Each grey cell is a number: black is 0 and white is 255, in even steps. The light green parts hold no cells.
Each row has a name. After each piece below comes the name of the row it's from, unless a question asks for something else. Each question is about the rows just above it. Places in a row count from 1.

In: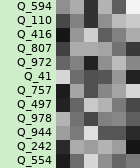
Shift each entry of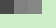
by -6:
[ 66 123 129]
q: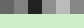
Q_972
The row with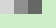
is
Q_554
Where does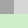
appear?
Q_757

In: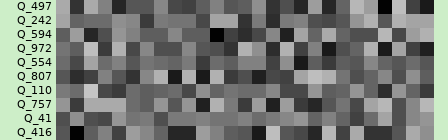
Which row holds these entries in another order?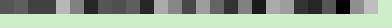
Q_497
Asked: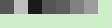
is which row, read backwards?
Q_416
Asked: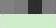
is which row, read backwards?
Q_242
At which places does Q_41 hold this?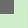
15 23
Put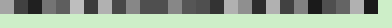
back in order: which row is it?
Q_972
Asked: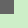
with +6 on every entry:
[106]

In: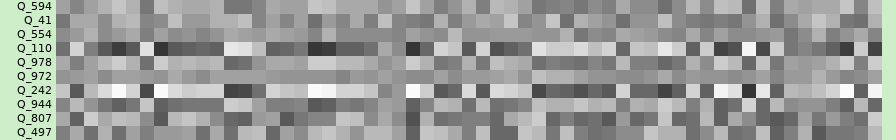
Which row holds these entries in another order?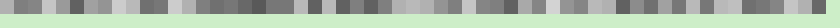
Q_944
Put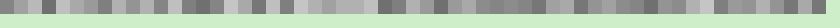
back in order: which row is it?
Q_41
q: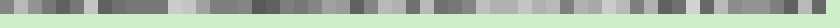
Q_944
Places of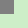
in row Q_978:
2 29 36 42 43 58

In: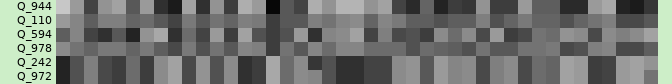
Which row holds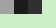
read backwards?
Q_944
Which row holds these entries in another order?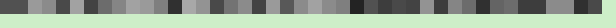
Q_972
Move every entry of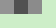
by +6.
[153  87 145]

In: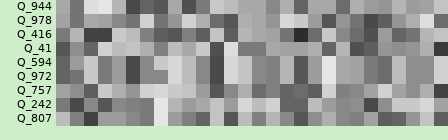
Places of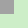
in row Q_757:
1 23 25
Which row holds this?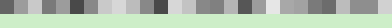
Q_594
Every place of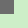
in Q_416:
19 22
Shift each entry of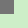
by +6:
[122]
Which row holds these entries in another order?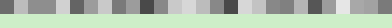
Q_594
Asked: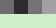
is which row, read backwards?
Q_416

